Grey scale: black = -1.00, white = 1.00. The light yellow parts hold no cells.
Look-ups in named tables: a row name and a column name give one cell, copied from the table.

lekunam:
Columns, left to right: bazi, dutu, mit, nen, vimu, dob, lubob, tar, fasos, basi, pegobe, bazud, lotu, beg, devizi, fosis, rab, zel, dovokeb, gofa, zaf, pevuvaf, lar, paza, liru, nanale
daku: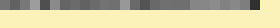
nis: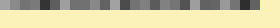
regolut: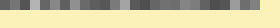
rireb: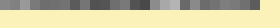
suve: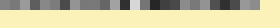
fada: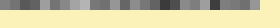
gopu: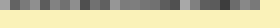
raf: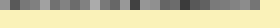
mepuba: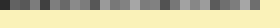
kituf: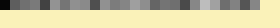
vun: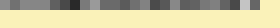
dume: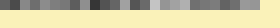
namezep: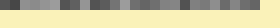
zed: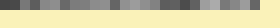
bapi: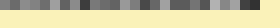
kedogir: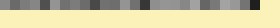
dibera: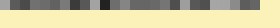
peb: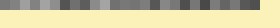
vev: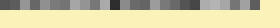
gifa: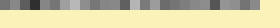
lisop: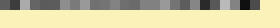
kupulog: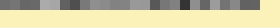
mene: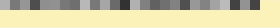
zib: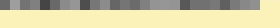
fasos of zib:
-0.39
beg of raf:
-0.49
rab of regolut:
-0.11
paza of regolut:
0.22
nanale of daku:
-0.62
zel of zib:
0.16
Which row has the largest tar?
gifa

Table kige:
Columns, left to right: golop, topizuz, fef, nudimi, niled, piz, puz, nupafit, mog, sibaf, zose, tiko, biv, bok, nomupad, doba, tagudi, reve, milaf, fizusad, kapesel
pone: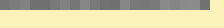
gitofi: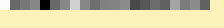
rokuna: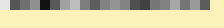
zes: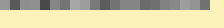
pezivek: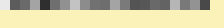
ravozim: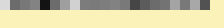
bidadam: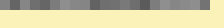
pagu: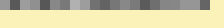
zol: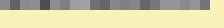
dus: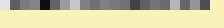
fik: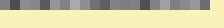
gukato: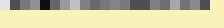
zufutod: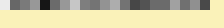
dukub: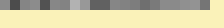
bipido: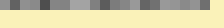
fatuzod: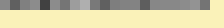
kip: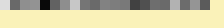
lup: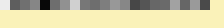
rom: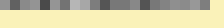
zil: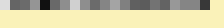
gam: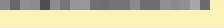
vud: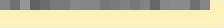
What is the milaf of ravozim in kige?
-0.05
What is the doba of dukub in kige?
-0.04
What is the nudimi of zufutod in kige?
0.19
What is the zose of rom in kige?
-0.33
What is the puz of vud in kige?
-0.05
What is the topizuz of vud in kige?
-0.11
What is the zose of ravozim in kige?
-0.02
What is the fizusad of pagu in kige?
0.18
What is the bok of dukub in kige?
-0.02
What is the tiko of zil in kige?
0.29
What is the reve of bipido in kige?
0.17
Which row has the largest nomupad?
vud

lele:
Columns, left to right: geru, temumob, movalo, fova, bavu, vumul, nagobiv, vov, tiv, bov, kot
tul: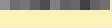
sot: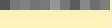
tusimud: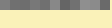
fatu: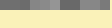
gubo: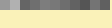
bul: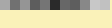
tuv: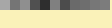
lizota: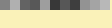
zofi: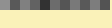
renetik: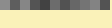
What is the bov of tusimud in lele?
0.09
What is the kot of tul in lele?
-0.13
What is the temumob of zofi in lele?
-0.30
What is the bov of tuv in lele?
-0.07
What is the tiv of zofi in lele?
-0.30
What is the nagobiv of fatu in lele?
-0.18
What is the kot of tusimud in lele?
-0.17
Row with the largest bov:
bul

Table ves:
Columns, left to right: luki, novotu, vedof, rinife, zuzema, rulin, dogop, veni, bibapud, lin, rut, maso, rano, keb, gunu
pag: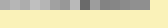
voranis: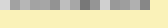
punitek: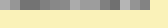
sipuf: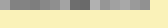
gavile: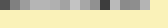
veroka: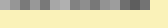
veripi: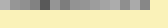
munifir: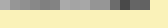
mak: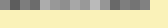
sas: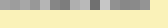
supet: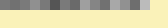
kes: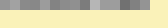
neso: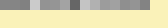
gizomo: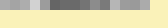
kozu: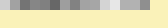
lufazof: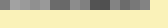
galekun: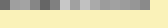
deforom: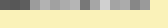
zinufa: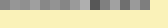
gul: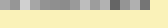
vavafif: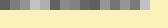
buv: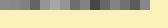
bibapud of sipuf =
-0.17
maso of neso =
0.26
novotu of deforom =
-0.32
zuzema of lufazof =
0.20
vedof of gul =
0.63
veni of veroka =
0.02
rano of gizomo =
0.22
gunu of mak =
0.01
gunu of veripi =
0.06
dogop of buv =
0.17
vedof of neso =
0.01
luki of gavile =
-0.36
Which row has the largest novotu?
pag

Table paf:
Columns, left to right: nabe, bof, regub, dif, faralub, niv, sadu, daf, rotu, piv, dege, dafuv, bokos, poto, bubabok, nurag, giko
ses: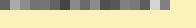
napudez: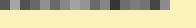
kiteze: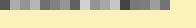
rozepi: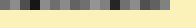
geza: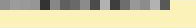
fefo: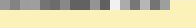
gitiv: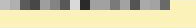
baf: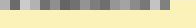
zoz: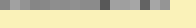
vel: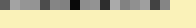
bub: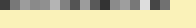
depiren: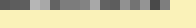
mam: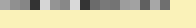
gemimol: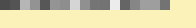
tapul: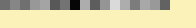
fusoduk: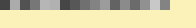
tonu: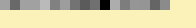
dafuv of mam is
-0.09
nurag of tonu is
-0.21
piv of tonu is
-0.12
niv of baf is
0.12
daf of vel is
-0.93
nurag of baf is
0.53
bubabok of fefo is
0.43
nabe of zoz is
0.05
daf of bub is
-0.34
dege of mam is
-0.05
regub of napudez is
-0.36
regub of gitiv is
-0.29
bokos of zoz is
0.25
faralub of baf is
-0.11
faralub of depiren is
0.32
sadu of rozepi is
0.08
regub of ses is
0.10
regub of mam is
0.05
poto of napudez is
-0.03
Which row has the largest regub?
baf

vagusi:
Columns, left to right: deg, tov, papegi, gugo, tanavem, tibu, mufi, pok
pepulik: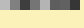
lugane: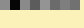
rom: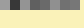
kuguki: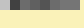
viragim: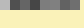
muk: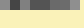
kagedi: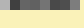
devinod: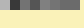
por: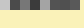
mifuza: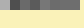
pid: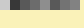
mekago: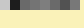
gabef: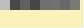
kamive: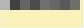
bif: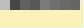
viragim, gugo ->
-0.45
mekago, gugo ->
-0.09
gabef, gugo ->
-0.45
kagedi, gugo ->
-0.24
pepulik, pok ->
-0.58
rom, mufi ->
-0.11
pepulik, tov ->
0.00
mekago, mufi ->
-0.36
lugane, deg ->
0.10
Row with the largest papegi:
rom

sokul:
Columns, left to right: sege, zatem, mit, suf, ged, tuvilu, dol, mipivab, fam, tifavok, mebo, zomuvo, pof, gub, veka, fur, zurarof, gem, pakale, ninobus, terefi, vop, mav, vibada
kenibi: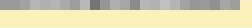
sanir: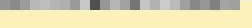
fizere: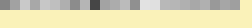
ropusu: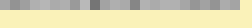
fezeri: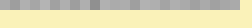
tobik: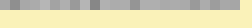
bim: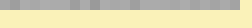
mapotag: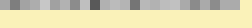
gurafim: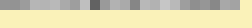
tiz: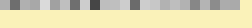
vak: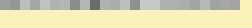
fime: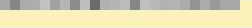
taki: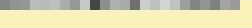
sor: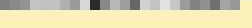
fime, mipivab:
0.10
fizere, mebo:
0.28
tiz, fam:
0.61
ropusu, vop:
0.16
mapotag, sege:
0.31
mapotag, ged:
0.56
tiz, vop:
0.10
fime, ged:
0.51
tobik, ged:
0.43
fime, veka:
0.50
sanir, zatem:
0.08
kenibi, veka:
0.44
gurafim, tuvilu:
0.45
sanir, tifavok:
-0.37
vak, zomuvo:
0.35
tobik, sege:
0.31
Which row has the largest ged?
tiz

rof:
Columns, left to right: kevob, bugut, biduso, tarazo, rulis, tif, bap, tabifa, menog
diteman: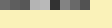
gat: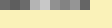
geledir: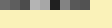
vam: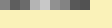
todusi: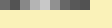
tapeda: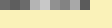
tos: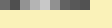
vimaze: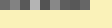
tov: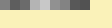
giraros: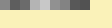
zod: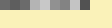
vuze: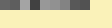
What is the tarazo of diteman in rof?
0.41
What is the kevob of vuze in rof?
-0.21
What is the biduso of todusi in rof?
0.07
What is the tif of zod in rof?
0.14
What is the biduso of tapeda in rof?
-0.16
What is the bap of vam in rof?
0.03
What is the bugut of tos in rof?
-0.38
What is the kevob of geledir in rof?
-0.17
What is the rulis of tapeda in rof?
0.57
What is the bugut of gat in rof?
-0.26
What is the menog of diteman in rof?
-0.36
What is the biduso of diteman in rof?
-0.32
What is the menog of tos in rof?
-0.36
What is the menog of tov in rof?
-0.36
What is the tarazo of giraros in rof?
0.41
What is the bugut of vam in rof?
-0.26
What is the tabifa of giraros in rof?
-0.31
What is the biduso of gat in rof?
-0.16
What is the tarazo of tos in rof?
0.41
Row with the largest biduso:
vuze

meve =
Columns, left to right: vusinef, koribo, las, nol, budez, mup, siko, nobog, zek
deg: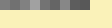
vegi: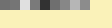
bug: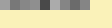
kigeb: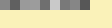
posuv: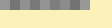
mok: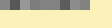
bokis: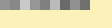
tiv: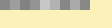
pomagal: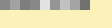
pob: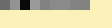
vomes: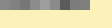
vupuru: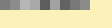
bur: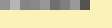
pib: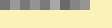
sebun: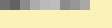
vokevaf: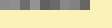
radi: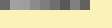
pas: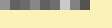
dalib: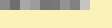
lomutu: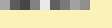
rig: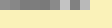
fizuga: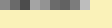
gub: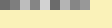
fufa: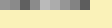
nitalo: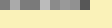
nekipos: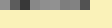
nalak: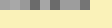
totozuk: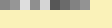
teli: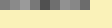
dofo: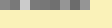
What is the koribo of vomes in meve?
0.01
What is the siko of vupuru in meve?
-0.23
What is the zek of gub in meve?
0.19
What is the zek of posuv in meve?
0.19
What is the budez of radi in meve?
-0.01
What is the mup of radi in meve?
-0.13
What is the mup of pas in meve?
-0.14
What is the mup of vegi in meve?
-0.13
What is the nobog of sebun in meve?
0.18
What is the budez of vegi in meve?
-0.61
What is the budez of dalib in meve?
-0.08
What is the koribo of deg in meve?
-0.11
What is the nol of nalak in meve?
-0.16
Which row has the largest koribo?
bur

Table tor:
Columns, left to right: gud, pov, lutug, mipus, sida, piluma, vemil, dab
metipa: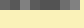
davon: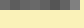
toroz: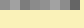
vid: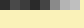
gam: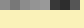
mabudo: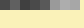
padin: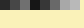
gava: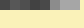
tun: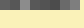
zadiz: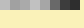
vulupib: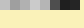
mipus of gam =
0.16
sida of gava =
-0.43
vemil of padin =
0.32
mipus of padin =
-0.83
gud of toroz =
0.12
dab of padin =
0.45
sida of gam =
0.20
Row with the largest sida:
vulupib

